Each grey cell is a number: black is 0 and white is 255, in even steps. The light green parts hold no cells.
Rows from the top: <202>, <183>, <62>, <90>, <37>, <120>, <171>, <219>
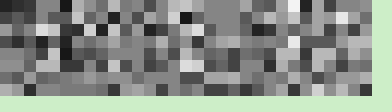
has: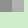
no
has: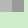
yes
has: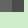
yes
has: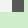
no
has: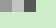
yes
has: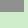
yes
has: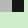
no

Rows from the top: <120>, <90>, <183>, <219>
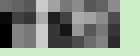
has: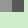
yes
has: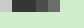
yes
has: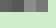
no
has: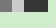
yes

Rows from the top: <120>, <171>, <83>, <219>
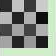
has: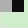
yes
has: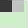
no
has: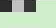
yes
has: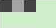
yes
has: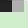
yes

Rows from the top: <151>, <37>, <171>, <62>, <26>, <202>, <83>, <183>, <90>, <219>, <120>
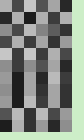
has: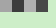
no
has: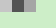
yes
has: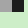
no
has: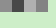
no
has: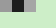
yes

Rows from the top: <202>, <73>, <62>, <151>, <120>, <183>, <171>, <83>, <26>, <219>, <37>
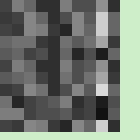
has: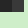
no
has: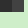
yes
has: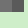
yes

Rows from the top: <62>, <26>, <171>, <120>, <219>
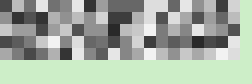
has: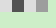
no
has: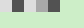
yes
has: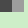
yes
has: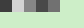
no

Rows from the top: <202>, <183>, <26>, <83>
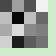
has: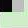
yes
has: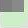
no
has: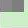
yes

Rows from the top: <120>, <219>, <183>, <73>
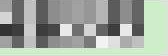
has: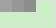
no
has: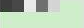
yes
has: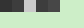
yes
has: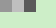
no

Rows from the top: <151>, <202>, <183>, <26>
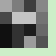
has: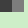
no
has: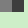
yes
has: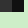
no
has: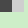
no
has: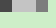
no
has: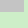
yes

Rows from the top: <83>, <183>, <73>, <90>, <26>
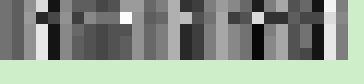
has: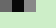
no
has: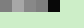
no
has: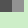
yes
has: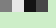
no
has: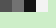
no
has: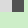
no

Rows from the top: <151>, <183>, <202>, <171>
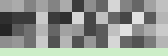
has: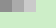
yes
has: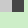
no
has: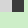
no
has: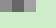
no
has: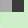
yes
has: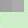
yes
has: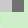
no

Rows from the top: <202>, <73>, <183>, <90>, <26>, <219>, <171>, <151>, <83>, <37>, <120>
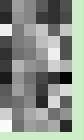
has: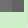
no
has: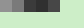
no

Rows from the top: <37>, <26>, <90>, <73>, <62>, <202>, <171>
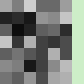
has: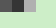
no
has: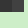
no
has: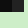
yes
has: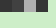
no
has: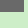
yes

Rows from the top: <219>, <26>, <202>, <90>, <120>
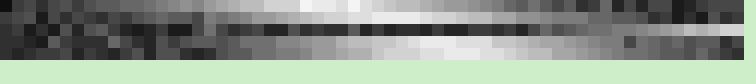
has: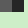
yes
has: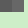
yes
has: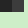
yes
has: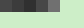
no
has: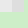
yes
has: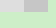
yes

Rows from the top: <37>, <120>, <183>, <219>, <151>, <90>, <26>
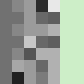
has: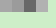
yes
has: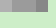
no
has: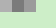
no
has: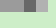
no
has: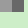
yes

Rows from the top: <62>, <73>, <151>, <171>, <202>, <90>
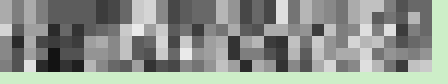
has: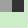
yes
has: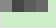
yes
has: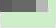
yes

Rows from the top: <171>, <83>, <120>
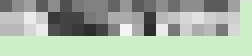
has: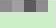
yes
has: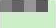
yes
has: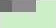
yes
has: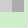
yes
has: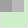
no
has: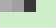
yes

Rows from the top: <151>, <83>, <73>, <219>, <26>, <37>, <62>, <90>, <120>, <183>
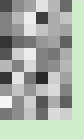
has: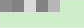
no
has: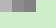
no
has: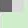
yes
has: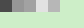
no
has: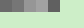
yes
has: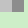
no
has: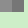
no

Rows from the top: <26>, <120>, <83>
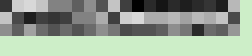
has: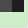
yes
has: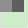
yes
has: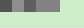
no
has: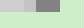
no
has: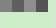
yes

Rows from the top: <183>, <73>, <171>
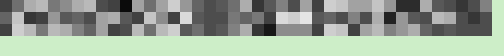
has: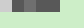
no
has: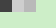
yes

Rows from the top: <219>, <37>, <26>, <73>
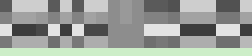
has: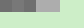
yes
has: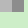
no
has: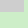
yes
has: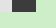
yes
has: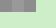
yes

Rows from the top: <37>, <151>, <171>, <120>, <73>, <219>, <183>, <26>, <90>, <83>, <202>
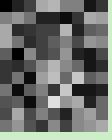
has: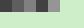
no
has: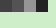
yes
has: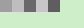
yes
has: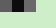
yes

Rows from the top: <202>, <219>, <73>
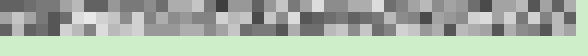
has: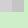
yes
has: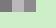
yes

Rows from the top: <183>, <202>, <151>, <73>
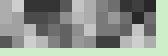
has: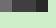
no
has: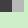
yes

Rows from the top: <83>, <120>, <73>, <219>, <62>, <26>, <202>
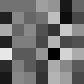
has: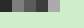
yes
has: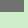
yes
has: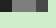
yes
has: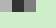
no

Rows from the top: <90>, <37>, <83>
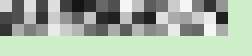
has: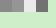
yes
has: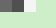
yes
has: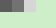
no
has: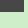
no
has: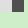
no
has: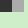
yes

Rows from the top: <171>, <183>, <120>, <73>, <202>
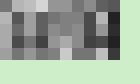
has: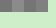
no
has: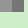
yes
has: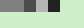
yes
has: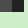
yes
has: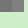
yes
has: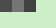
yes

